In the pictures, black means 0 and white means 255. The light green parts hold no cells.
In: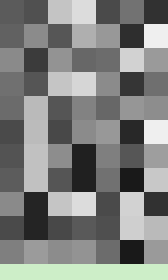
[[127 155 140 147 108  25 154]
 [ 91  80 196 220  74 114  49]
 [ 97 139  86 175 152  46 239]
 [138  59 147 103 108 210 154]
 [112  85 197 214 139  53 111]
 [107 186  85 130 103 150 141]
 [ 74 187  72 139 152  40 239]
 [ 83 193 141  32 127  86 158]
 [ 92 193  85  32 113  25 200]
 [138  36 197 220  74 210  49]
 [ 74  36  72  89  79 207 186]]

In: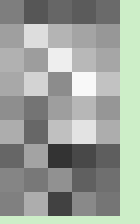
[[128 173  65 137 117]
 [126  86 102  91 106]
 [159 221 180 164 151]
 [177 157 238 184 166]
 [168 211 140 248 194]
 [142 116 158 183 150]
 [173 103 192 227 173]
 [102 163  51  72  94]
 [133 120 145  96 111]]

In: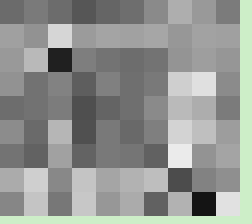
[[134 196 119 199 151 171  97 178  20 225]
 [107 122 108  86 101 110 138 174 153 123]
 [160 146 214 155 164 161 166 151 162 160]
 [153 185  32 126 115 109 115 148 158 150]
 [146 114 130  94 128 111 121 207 224 139]
 [109 114 124  79 100 111 138 186 173 123]
 [140 106 182  80 121 105 127 211 191 157]
 [115  98 161  99 121 117  97 235 147 164]
 [171 207 136 196 165 178 190  76 130 143]]

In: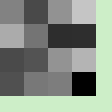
[[ 80 120 125   1]
 [130  73 146 197]
 [171 116  45  46]
 [ 74  83 147 180]]

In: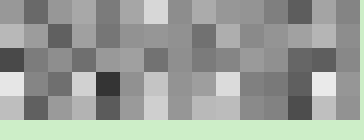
[[190  96 154 179  91 154 207 150 185 188 138 130  77 191 146]
 [152 105 151 168 123 166 215 141 171 151 148 127  93 164 132]
 [184 156  96 160 118 146 150 145 113 174 138 148 161 181 141]
 [ 73 124 142 111 153 160 114 143 123 133 154 144 102  94 136]
 [230 133 111 209  52 145 196 147 158 219 128 121  95 234 150]]

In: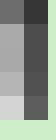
[[212  93]
 [109  54]
 [170  77]
 [169  77]
 [181  81]]

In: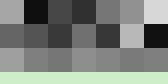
[[159 127 118 142 133 122 127]
 [166  15  71  48 118 145 215]
 [101  84  57 112  55 184  17]]

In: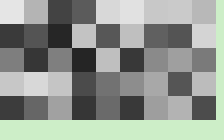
[[ 60 102 161  54 106  57 158 179  76]
 [229 180  67  91 216 225 200 202 184]
 [ 58  84  38 195  87 191  96  84 212]
 [126  54 127  37 191  56 138 159 122]
 [199 216 197  75 114 141 168  85 188]]

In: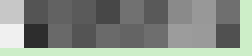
[[240  45 105  84 106 100 110 156 154  80]
 [199  84  98  90  71 113  89 138 152 111]]
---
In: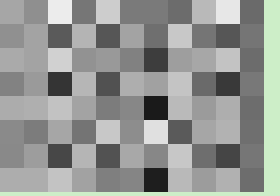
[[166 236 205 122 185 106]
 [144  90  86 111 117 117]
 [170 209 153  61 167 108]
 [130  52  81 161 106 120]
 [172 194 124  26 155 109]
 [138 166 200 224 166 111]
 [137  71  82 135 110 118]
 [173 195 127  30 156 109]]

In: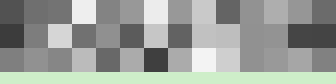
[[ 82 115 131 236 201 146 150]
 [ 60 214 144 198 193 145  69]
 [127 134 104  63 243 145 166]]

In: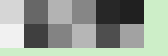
[[214 179  39]
 [241 131  78]]

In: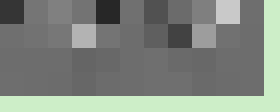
[[ 53 128  39  81 127 110]
 [111 119 116  95 157 109]
 [109 109 104 111 104 109]
 [110 108 108 111 106 109]]

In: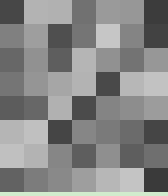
[[ 70 177 154  61]
 [129  79 199  67]
 [103  93 144 152]
 [117 167  73 193]
 [ 92 177 133 156]
 [181  68 122  68]
 [192 134 142 110]
 [ 99 136 184  58]]

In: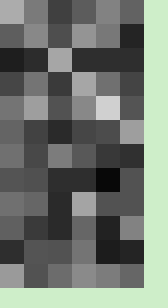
[[171  65 130]
 [ 95  79 120]
 [ 30 166  47]
 [ 70  59 113]
 [117  82 208]
 [100  43  76]
 [112 125  56]
 [ 85  47   9]
 [112  42  83]
 [ 97  42  34]
 [ 46  82  29]
 [154 108 124]]

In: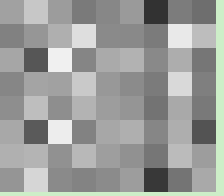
[[161 156 135  50 110]
 [129 175 138 123 189]
 [166 240 170 137 118]
 [134 161 152 123 127]
 [142 142 157 115 121]
 [168 237 167 134  83]
 [176 145 158 118 157]
 [149 138 139  56 169]]
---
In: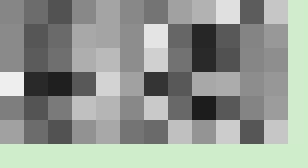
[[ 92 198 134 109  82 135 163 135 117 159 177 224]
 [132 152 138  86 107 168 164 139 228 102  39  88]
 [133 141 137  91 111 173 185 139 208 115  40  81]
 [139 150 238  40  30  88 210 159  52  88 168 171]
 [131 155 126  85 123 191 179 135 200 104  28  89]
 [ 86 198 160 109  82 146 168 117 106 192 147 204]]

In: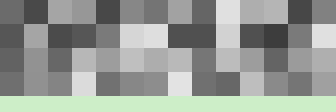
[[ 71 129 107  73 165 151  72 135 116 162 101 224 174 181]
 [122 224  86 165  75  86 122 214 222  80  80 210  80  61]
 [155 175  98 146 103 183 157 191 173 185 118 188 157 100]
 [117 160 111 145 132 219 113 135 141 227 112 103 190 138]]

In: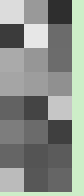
[[153  46 220]
 [231 107  59]
 [150 108 170]
 [157 144 165]
 [ 68 198  98]
 [107  63 125]
 [ 84  91 101]
 [ 87 101 187]]

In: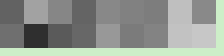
[[191 137  98 162 134 100 136 129 125]
 [194 199 111  47  90 103 152 123 131]]

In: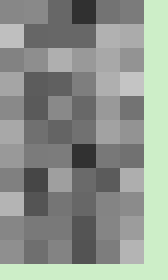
[[115 123 135 137 103  48]
 [177 171 191 102 103 103]
 [168 147 130 142 175 153]
 [175 196 165  92  96 126]
 [153 115 137  90 137 104]
 [162 147 168 112 100 113]
 [120 113 153 123 124  49]
 [ 91 174 128  70 159 106]
 [132 139 180  84 117 103]
 [133 156 134 121 121  84]
 [125 180 143 111 131  83]]

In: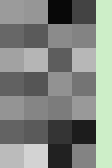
[[  8  67 155 150]
 [139 131 103  90]
 [ 93 183 162 181]
 [146 116  97  85]
 [124 153 148 133]
 [ 52  28  99  90]
 [ 33 131 187 211]]
